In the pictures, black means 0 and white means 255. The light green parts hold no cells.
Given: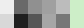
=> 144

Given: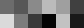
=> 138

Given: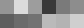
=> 157

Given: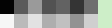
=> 154

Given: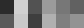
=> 82

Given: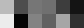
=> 118

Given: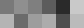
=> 127

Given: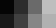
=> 106
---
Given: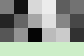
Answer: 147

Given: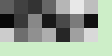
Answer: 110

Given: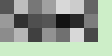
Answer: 182

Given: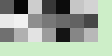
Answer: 176

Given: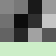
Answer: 39

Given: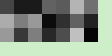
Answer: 56

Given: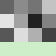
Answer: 221

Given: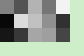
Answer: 56

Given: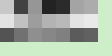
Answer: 113

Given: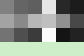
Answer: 79
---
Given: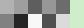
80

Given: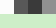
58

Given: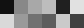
202

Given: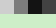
19

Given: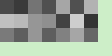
166

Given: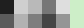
69

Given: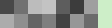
151

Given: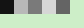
214

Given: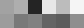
92
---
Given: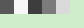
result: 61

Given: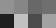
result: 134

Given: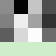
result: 3

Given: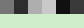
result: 201

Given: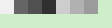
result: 205

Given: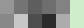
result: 94
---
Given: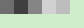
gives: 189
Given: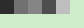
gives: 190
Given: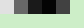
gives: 65
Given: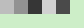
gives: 74
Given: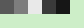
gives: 22
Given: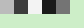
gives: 116
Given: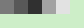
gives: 226
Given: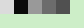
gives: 80
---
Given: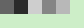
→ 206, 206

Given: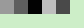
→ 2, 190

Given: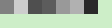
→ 92, 205

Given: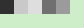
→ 222, 222

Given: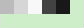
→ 248, 248

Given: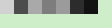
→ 125, 209

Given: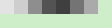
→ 83, 227

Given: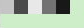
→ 232, 232

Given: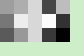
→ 216, 251

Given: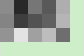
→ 82, 227
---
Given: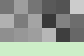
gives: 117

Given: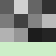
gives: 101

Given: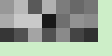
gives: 89

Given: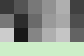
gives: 120

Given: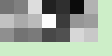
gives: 221

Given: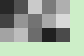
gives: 202

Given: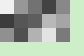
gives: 114
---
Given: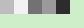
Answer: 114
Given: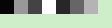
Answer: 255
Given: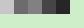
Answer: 129
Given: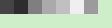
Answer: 170
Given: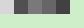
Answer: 121
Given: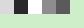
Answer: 255
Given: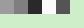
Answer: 41
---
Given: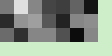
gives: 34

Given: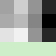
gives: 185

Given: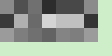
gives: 192

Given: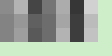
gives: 165

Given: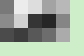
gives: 53

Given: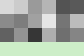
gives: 229
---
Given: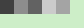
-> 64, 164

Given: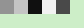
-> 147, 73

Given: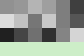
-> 145, 213

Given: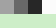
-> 162, 251

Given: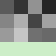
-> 91, 105

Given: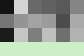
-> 19, 178

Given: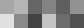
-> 167, 81
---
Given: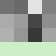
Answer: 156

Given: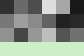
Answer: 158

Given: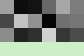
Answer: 195

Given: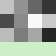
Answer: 138

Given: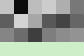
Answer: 211

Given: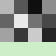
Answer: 233

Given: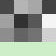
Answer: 50

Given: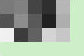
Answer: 141
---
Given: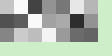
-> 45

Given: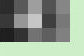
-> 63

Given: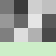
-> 229

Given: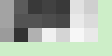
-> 233

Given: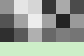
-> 35

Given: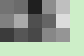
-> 101

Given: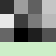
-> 123
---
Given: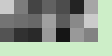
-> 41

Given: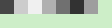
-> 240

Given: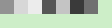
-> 236

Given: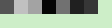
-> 163

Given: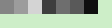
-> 212

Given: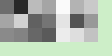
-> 103

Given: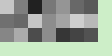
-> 76
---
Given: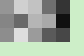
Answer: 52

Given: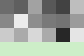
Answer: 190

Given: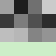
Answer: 203

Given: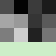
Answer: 27

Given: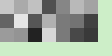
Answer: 163

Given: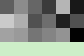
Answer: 24

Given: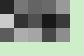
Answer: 153

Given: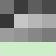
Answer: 73

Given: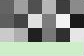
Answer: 139
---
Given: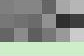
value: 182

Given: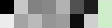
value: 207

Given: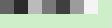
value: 187

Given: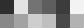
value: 227

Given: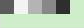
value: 180

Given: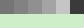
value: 164

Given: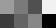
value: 156

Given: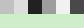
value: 221
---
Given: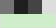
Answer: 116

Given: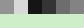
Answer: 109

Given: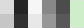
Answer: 76

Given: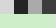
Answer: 170

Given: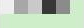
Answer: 167

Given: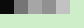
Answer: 145

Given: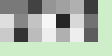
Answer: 59

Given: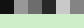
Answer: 109

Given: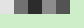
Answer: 113

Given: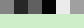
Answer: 96
